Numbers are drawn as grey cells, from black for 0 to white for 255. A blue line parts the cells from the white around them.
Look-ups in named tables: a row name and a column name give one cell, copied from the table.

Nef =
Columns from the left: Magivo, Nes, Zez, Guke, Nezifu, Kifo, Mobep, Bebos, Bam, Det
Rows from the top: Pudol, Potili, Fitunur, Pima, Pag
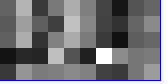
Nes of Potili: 158
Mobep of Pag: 65
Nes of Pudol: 180
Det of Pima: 123
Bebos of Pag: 58
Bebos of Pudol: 22
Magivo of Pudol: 99
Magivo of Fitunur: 97
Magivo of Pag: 56
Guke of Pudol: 121
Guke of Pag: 127
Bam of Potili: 100

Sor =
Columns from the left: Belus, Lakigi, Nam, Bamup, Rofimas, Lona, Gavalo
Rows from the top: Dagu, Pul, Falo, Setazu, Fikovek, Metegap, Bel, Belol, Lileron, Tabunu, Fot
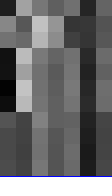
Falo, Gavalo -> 87
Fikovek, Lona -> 34
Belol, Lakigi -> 67
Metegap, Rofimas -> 121
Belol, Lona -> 34
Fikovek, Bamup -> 90
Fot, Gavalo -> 71
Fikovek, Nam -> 112
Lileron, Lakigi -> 66
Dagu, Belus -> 30
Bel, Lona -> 43
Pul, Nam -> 193
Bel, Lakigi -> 185
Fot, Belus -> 76
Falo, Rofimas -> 64
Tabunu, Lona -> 26

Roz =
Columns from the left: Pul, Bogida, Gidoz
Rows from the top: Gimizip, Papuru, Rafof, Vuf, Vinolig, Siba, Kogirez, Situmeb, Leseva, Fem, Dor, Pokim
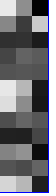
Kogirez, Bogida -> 140
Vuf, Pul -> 69
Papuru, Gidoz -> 202
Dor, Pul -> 84
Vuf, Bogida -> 99
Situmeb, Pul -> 78
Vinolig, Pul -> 83
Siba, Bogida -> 183
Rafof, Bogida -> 50
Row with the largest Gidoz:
Papuru

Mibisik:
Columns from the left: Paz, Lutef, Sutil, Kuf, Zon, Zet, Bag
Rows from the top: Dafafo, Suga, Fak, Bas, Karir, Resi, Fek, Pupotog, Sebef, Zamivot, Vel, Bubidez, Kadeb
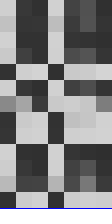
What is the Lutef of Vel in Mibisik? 56
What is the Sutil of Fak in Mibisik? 50
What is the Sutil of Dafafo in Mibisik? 49
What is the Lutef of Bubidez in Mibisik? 66
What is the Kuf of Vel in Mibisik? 208
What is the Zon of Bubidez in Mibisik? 73
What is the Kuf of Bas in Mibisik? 208
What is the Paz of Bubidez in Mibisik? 185
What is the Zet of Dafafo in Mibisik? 81
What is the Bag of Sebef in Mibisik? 210
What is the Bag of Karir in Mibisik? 212

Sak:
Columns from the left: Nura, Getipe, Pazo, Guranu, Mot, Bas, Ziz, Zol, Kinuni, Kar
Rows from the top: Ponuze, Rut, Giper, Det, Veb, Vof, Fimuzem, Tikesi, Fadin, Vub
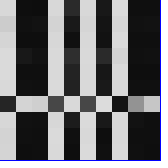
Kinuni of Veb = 14
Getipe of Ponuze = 14
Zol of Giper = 218
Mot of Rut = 25
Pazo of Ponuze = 13
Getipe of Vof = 17

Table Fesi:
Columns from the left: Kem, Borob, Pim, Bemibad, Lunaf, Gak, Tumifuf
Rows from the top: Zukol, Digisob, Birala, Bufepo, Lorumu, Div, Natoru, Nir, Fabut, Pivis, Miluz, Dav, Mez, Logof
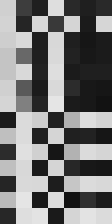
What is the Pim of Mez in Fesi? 25
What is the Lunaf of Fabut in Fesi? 32
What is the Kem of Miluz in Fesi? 190
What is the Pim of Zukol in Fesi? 30
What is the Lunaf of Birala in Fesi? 30
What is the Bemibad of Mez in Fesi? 220
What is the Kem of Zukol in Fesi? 208
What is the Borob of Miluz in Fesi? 216
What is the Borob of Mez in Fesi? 228

